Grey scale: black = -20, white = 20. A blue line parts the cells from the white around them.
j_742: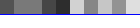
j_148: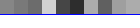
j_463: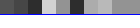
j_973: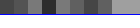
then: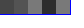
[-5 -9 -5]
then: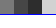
[ 1 11  3]
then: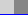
[11  3 15]

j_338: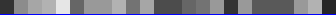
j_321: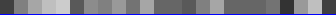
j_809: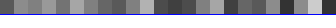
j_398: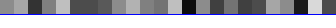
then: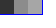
[ 8 16 -4]
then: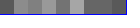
[ 0  6 -4]
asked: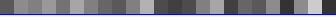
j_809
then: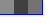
[-10  -8   6]
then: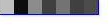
[  6   2 -16]
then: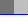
[-18   2 -10]
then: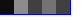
[-8  6  2]

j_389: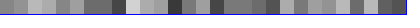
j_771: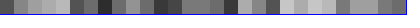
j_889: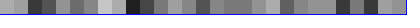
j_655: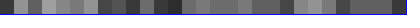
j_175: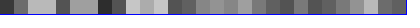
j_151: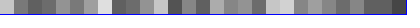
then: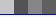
[7 1 3]
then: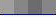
[-5 -5 -9]
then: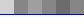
[-5 -5 -9]
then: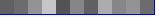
[11 13  1]
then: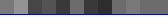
[-1 -5 -5]
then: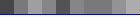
[-5  1  3]

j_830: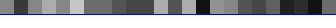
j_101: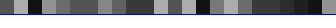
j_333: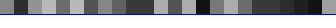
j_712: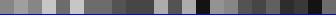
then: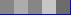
[-3 -7 -9]
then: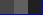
[-13 -17  -3]
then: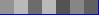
[-11 -11   7]
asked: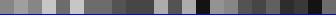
j_712
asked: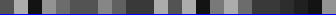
j_101
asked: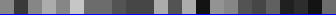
j_830

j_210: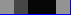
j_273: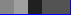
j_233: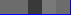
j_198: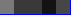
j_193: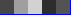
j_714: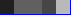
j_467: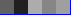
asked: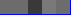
j_233
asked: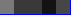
j_198
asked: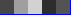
j_193
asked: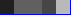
j_714

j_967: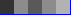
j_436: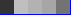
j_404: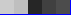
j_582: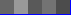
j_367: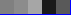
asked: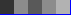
j_967
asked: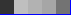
j_436

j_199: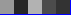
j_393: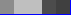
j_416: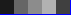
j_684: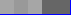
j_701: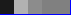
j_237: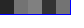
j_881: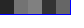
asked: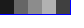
j_416
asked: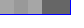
j_684
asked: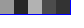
j_199

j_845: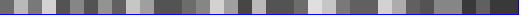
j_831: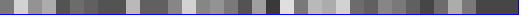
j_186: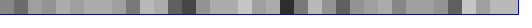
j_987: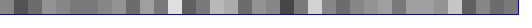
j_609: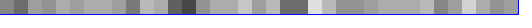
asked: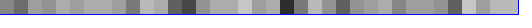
j_186
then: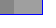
[ 3 -5 11]
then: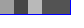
[-3 15 11]

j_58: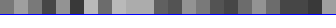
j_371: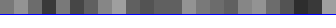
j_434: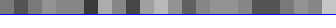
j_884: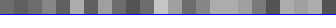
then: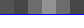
[ -9 -11   5]
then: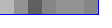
[-7 -7 -1]
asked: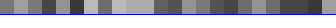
j_58
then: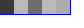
[ 7 -5 -7]
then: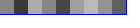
[1 3 3]
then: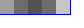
[ 5 -3  1]

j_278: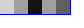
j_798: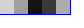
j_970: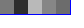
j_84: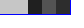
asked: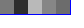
j_970
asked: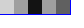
j_278

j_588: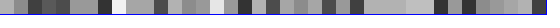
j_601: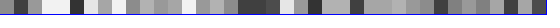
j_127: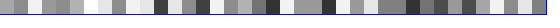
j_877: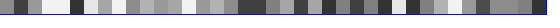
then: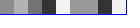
[ 4 16  0]
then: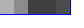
[ 16   4 -12]
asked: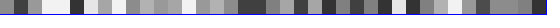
j_877
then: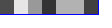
[6 6 8]

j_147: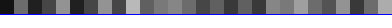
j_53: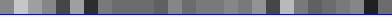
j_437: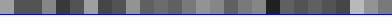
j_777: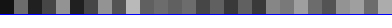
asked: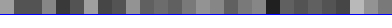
j_437
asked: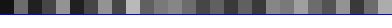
j_147
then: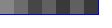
[ 1 -1  5]
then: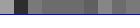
[-1  1 -1]
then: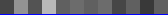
[-11   1  -1]

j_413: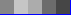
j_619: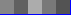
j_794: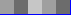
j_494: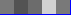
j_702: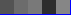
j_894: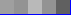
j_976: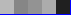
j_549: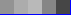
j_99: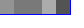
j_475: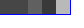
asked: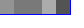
j_99
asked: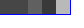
j_475

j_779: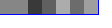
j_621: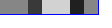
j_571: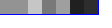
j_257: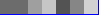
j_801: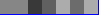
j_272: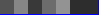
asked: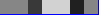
j_621
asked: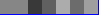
j_779
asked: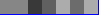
j_801
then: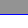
[11 -1  5]
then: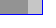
[ -1   5 -15]

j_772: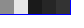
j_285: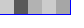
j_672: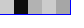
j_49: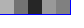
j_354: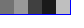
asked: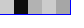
j_672
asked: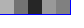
j_49

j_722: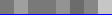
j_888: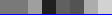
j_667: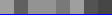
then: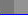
[-3  1 11]
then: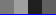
[-7  7 13]
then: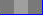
[-1  3 -3]
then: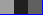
[-7  7 13]

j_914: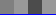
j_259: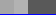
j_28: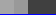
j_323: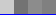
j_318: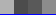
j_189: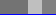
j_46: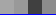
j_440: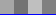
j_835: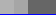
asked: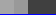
j_28
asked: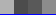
j_318
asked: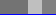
j_189
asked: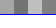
j_440

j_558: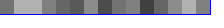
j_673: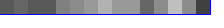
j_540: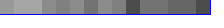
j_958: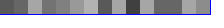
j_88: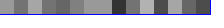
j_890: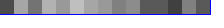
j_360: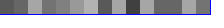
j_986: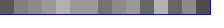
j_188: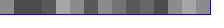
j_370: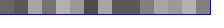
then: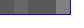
[2 4 8]
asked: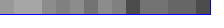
j_540
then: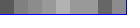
[ 10   2 -10]
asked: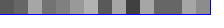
j_958

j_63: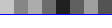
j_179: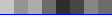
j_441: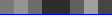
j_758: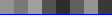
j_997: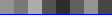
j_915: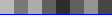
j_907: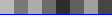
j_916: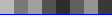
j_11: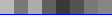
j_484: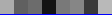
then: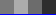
[-5  5 -9]
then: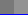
[ -3 -13 -13]
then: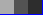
[-5  3 -9]
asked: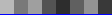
j_916
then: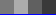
[-7 -1  1]
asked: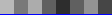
j_915
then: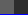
[-5  3 -9]

